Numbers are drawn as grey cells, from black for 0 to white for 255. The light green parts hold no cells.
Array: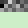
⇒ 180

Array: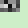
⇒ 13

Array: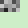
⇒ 159

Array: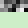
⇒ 95

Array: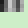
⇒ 144

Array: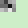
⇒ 106
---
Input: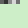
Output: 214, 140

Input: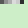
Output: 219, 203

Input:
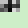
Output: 217, 205

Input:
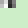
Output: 250, 221

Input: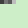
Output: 189, 118

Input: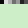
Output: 221, 180

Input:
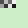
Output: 242, 230
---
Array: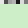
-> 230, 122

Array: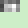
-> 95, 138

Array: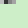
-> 191, 163

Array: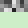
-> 117, 117

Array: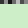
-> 51, 135

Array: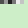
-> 79, 196

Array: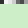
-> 47, 163

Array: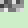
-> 192, 222

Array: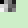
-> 2, 133
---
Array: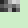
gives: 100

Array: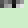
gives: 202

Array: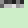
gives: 154

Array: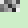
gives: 133

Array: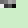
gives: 82

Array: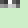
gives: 195
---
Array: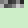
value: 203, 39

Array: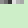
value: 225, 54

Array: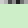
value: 205, 31

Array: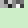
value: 246, 34

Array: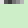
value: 226, 59

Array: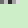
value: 224, 45

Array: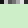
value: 225, 16

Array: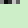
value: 197, 11
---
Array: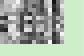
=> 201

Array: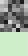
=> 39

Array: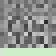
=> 84

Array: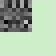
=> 167

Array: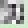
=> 50

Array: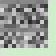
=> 205

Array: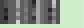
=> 82

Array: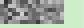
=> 178
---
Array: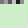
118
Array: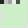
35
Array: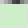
200
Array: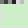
120
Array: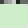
64
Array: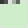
53
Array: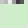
198
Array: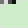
117
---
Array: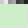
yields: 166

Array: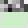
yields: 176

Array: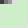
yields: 222

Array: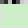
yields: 2

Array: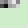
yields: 228

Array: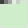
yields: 233

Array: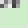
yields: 77
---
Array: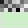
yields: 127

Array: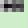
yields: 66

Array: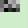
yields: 91

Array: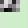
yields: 117

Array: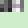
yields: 158

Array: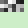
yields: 55
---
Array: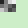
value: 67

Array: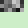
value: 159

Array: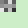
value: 191

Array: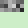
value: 151

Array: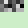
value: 196

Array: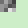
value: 225

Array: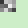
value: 126

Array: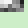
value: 100

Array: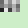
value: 62
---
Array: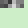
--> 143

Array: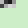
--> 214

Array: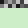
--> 101

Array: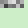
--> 193

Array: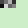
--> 101

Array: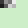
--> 209

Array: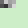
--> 148

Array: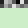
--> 103

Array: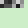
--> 28
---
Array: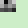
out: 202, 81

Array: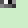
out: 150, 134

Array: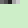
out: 204, 108

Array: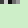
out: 153, 60

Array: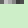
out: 77, 102

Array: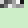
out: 22, 67

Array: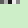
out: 136, 91

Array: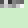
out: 105, 159

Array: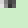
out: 81, 227
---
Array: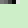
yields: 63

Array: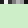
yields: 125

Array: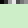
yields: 231

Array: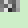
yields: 196

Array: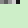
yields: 152

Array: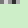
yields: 148

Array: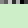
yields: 44
